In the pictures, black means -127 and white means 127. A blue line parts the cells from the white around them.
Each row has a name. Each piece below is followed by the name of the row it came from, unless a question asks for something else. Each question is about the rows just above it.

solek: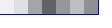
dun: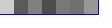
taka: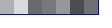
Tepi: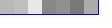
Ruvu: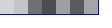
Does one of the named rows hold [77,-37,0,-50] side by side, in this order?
yes
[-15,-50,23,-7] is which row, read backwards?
taka
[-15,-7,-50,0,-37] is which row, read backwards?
dun
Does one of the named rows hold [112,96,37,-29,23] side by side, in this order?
yes
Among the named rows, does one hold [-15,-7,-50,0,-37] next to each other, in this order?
no
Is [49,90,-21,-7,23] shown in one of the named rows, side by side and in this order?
yes

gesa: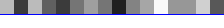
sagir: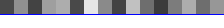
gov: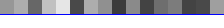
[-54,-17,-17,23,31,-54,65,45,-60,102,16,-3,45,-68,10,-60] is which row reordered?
sagir
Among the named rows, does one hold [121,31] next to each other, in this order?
no
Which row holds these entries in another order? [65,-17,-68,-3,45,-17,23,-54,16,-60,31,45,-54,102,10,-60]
sagir
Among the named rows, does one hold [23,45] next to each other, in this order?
yes
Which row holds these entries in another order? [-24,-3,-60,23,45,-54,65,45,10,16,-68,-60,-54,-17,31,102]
gov

